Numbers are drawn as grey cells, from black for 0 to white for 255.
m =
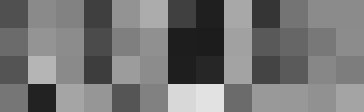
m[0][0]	80
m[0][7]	31
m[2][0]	84
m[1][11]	120
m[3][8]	107
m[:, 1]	[138, 148, 181, 34]
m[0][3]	63
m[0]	[80, 138, 130, 63, 147, 172, 64, 31, 168, 53, 116, 139, 139]
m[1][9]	89
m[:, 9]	[53, 89, 68, 153]
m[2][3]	61
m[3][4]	85
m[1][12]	140
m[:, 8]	[168, 161, 163, 107]

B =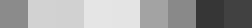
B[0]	139
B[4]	228
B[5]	163
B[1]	210

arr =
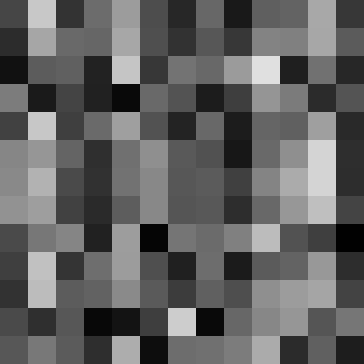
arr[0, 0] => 70
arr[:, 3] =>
[108, 102, 34, 33, 106, 47, 49, 42, 33, 110, 98, 8, 46]
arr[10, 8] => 78
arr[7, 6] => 85
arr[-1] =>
[87, 120, 91, 46, 173, 13, 109, 112, 124, 171, 43, 96, 29]
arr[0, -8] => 77
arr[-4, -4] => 91
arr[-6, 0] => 146
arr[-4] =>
[63, 193, 52, 110, 156, 79, 32, 109, 27, 91, 99, 152, 45]
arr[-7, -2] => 212
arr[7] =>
[146, 158, 65, 42, 93, 136, 85, 88, 45, 104, 151, 191, 68]
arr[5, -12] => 150
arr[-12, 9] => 131
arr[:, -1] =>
[55, 91, 39, 84, 41, 46, 45, 68, 1, 45, 67, 118, 29]
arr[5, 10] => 143
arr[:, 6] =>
[39, 50, 115, 83, 35, 89, 87, 85, 117, 32, 60, 205, 109]
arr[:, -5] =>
[25, 55, 155, 62, 28, 23, 64, 45, 128, 27, 78, 103, 124]
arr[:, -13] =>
[70, 44, 17, 124, 65, 134, 137, 146, 74, 63, 50, 74, 87]
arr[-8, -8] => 143
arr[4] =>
[65, 199, 63, 106, 159, 82, 35, 104, 28, 101, 96, 159, 41]
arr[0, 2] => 51
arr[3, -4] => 149
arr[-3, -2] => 165
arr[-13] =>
[70, 200, 51, 108, 156, 77, 39, 103, 25, 95, 99, 168, 55]
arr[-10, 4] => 9
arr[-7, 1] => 178
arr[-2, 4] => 19
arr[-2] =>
[74, 47, 87, 8, 19, 62, 205, 9, 103, 135, 150, 85, 118]

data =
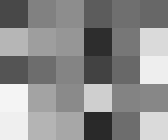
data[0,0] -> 72
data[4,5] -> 218
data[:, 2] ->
[141, 150, 132, 138, 167]
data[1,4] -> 119
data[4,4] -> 109
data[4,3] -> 41

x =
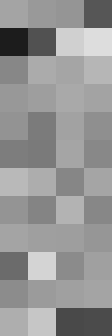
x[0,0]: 164
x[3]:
[152, 158, 169, 163]
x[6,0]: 185
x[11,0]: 174
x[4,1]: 123
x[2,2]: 165
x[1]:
[28, 81, 208, 221]
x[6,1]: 173
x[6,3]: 165
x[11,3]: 75
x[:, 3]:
[86, 221, 182, 163, 143, 136, 165, 135, 150, 160, 164, 75]
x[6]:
[185, 173, 134, 165]
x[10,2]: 160
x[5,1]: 122

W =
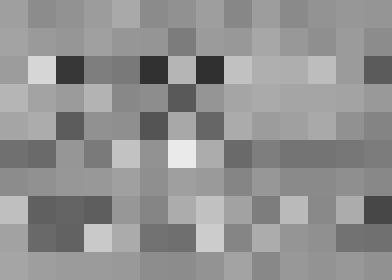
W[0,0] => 159
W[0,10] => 138
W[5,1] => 106
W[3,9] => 170
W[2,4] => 121
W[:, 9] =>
[157, 167, 175, 170, 156, 126, 151, 125, 172, 136]
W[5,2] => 150
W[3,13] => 153
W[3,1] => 163
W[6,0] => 140
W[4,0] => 165
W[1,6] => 124
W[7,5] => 133
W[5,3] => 122
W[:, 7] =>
[158, 155, 48, 149, 102, 172, 154, 193, 204, 147]
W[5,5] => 146
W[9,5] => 141
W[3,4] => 136
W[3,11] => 165
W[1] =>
[163, 154, 150, 160, 150, 149, 124, 155, 152, 167, 152, 143, 155, 140]
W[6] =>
[140, 145, 151, 152, 160, 143, 159, 154, 133, 151, 138, 138, 143, 136]
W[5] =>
[112, 106, 150, 122, 194, 146, 234, 172, 106, 126, 116, 116, 119, 124]
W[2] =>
[156, 214, 55, 126, 121, 49, 181, 48, 193, 175, 174, 189, 155, 91]
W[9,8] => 163
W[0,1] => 140
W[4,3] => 145
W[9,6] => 140
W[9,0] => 165
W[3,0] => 181
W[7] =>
[191, 96, 100, 94, 151, 133, 172, 193, 162, 125, 186, 137, 172, 71]
